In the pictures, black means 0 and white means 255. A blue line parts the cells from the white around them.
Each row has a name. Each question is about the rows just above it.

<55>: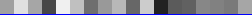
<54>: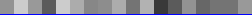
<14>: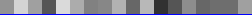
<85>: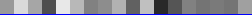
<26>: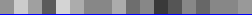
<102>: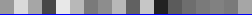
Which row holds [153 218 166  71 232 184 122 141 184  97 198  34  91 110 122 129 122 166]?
<102>
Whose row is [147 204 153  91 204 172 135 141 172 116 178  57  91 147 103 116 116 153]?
<54>

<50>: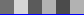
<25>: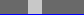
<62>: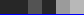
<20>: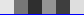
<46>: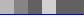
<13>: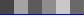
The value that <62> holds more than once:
[39]
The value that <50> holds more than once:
[178]
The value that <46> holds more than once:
[97]
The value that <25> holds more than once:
[105]
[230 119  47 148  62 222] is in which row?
<20>

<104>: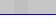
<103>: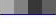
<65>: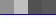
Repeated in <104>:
[198]
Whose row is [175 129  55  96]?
<103>
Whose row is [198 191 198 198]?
<104>

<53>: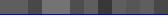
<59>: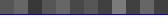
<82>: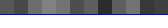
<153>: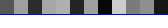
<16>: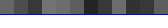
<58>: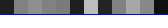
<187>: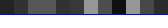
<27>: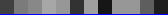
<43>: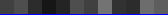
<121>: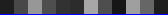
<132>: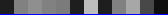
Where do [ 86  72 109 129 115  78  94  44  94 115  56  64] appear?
<82>
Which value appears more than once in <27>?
[151]
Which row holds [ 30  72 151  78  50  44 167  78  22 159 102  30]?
<121>

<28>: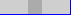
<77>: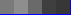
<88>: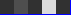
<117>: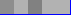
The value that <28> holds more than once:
[207]
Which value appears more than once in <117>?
[178]
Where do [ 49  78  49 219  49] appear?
<88>
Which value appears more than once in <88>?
[49]
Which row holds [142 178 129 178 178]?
<117>
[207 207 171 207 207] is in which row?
<28>

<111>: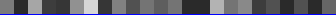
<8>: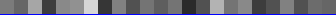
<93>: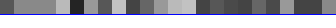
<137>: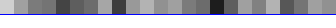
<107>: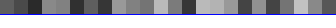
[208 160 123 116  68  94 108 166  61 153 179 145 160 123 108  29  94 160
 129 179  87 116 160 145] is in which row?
<137>
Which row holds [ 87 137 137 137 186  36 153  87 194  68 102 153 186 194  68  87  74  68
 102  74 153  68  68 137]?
<93>
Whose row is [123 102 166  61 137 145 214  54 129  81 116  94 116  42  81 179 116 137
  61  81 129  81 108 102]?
<8>

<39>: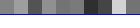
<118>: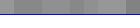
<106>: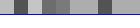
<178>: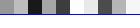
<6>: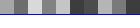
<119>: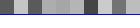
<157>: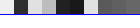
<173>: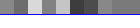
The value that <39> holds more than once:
[115]
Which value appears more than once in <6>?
[61]
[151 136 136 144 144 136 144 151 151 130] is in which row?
<118>
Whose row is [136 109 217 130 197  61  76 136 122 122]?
<173>

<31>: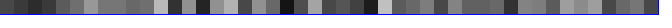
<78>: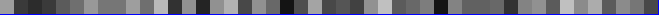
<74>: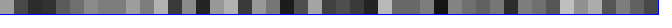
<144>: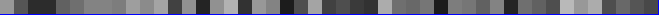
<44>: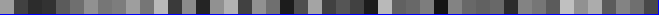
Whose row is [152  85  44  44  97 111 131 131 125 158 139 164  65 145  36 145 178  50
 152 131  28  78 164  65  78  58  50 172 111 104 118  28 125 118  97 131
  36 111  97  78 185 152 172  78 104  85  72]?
<144>
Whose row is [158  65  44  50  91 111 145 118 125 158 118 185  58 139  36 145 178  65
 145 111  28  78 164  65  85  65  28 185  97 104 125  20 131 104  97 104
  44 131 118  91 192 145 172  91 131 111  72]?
<44>
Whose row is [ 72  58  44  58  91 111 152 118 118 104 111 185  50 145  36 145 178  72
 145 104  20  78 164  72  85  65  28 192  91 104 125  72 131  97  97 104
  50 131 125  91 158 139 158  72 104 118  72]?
<31>

